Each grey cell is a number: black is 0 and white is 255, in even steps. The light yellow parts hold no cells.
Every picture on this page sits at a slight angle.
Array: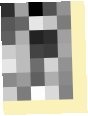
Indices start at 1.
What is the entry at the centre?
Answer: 67
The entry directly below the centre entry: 109
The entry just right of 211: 146
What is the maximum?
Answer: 253
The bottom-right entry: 131
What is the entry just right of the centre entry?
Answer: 60
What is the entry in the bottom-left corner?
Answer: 204
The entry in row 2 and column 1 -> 88
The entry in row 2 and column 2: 102
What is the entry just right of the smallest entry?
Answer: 82

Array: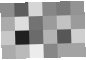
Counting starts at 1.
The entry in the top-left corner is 141
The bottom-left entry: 171
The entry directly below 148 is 155
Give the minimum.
32
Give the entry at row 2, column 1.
171
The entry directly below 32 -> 186
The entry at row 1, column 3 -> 214

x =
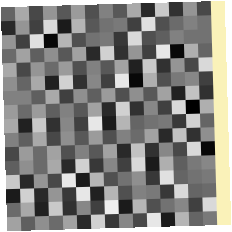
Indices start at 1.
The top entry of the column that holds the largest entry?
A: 129
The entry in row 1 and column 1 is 101
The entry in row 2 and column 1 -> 41
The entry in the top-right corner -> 72
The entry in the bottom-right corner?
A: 121
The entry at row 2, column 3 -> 64
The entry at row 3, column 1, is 149
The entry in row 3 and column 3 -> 224
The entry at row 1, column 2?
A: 169
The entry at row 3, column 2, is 64
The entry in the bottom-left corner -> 162
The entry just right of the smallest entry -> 175
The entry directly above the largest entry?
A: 181
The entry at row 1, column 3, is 72
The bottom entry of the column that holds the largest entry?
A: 56
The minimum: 0

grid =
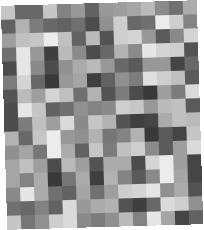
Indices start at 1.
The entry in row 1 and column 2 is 104
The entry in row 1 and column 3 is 104
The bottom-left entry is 198
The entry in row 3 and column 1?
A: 158
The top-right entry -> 171
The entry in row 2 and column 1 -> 98
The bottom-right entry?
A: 98
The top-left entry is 198
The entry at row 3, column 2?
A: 192
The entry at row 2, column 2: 178

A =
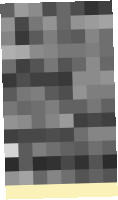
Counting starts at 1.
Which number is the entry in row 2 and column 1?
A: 147
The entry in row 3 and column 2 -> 57
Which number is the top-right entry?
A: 64
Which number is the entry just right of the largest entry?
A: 91
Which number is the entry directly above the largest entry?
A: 64
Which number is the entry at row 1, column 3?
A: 139
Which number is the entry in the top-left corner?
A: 98
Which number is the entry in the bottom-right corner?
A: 84
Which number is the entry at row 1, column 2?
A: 155
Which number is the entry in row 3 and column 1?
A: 133
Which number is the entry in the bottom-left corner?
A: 147
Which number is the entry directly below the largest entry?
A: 44
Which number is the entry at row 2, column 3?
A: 119

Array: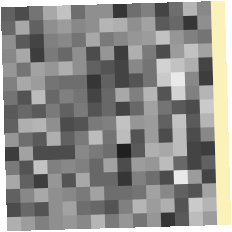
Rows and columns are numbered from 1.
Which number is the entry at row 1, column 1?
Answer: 97
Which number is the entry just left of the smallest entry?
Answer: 110
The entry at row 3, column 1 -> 143
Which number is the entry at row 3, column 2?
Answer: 90
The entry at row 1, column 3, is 116
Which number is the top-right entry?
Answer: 136
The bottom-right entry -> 156
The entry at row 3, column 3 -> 68
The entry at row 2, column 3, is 97
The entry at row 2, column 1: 104
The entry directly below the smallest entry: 76
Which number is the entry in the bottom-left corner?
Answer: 175
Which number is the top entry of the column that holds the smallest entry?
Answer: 54

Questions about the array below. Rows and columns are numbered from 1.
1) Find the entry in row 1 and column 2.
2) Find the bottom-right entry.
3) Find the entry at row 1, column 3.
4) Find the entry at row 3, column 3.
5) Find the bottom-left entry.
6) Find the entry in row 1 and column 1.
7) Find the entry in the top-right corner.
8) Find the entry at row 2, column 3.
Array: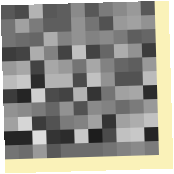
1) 75
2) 123
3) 179
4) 102
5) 116
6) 88
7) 88
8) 123
